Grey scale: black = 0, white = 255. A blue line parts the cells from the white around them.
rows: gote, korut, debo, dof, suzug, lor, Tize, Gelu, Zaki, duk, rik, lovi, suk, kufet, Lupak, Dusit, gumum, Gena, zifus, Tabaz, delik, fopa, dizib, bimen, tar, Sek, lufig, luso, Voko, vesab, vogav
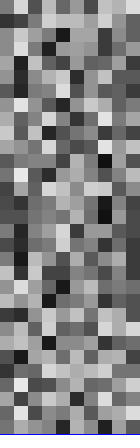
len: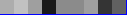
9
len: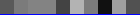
10

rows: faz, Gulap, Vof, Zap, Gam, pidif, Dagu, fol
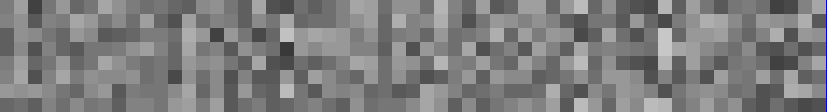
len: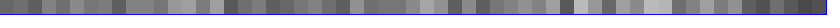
59
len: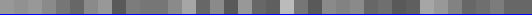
38
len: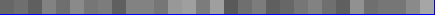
31
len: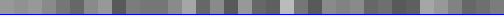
36
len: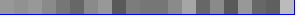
21
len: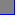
1

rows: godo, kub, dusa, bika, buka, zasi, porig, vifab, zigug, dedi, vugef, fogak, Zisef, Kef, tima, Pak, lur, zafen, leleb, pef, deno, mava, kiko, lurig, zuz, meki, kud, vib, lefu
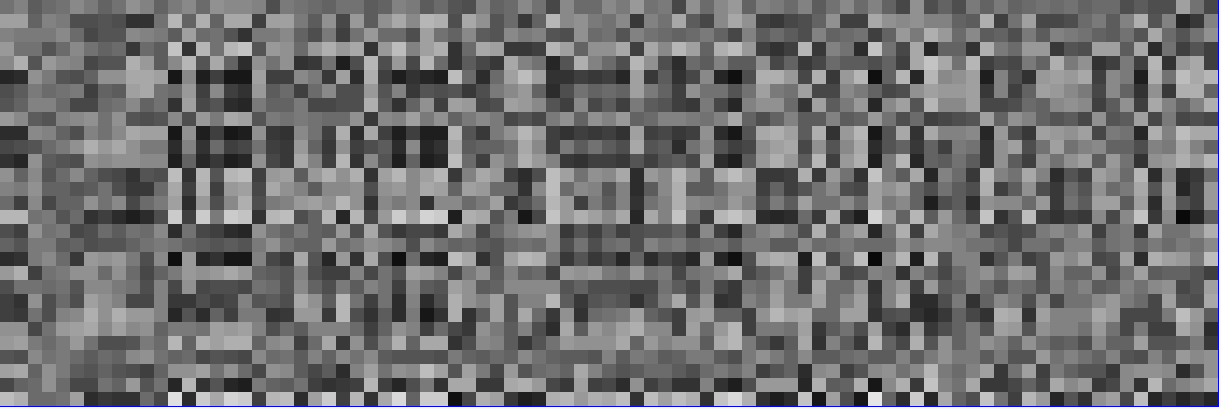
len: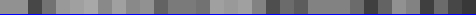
34
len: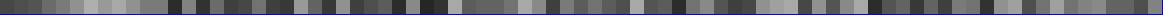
83
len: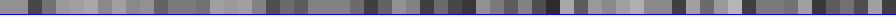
64
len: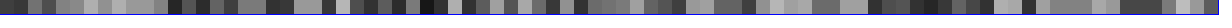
87

